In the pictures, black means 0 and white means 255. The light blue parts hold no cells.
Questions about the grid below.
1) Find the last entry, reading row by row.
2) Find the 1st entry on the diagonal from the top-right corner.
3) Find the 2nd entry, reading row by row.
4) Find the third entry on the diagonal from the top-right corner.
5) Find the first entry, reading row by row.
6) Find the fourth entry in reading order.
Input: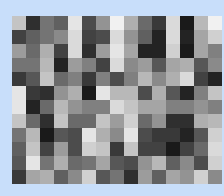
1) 138
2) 241
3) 47
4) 26
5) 196
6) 96

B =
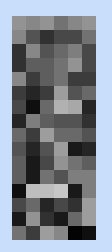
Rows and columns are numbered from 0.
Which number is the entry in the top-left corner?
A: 147
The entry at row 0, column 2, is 147
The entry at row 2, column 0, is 49
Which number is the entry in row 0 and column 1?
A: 135
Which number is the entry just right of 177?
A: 168
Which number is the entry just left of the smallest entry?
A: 135
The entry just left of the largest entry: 189
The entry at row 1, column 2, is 49
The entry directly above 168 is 83
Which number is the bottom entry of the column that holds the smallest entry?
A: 3
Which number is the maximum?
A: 199
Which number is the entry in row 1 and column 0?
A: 135
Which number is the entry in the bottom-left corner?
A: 114
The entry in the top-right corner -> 147
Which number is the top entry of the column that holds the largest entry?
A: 114
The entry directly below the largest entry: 72
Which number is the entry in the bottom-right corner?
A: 15
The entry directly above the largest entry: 83
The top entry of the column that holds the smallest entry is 135

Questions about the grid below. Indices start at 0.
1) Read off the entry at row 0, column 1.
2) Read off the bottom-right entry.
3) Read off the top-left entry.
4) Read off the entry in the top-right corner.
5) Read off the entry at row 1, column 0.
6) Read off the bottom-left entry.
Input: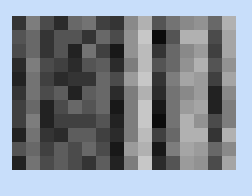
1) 125
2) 165
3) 52
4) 177
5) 84
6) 34

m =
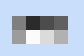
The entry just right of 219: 177
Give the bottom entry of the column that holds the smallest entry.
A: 251
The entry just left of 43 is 127

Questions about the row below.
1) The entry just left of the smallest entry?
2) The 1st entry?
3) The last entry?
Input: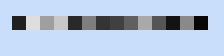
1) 138
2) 31
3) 7

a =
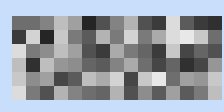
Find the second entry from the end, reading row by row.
122
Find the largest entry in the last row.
220
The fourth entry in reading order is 190
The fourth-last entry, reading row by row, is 160
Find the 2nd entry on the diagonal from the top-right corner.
200
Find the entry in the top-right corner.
48
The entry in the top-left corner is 110
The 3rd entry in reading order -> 131
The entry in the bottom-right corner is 190
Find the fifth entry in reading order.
160
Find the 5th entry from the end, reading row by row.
91
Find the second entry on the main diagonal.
211
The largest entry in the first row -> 220
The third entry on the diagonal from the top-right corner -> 70
